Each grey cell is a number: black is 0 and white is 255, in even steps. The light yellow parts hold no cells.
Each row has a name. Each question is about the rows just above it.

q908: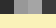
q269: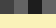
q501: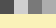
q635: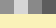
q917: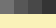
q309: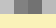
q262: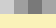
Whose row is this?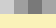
q262
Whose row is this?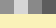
q635
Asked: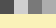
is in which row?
q501
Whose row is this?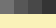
q917

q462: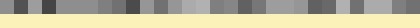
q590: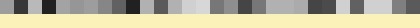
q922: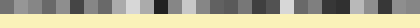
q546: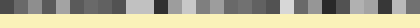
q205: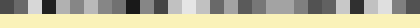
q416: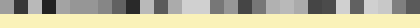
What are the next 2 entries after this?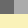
[215 171]
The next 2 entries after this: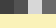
[127  55]
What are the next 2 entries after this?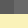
[97 82]
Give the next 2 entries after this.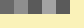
[105  97]

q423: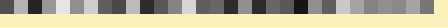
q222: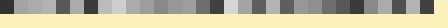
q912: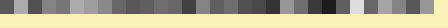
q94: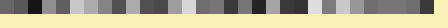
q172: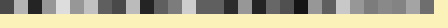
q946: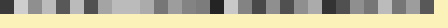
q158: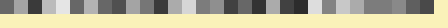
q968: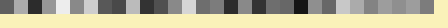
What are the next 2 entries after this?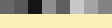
[143 137]
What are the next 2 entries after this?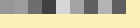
[151 143]
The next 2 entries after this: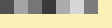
[143  65]

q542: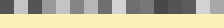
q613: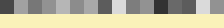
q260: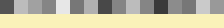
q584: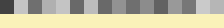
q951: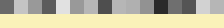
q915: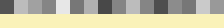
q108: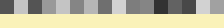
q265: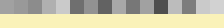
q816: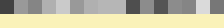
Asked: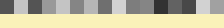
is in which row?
q108
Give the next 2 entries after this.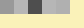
[146  42]
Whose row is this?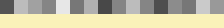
q915

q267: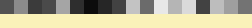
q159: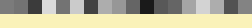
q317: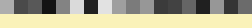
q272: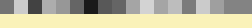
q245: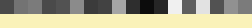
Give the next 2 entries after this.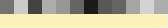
[ 82 131]
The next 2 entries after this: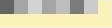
[159 131]
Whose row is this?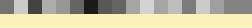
q272
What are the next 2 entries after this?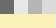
[ 66 189]
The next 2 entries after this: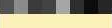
[240  94]

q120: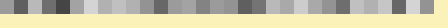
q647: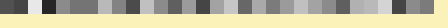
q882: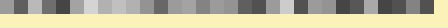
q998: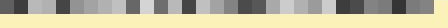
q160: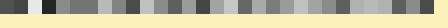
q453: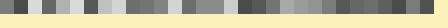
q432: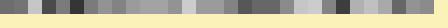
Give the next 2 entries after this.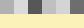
[116 131]
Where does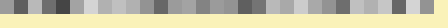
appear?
q120
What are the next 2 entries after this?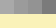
[ 87 103]
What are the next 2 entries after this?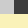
[ 75 131]
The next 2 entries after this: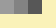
[103 103]

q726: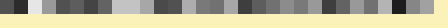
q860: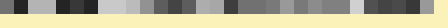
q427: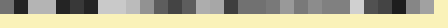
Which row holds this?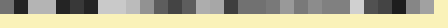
q427
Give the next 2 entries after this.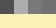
[167  62]

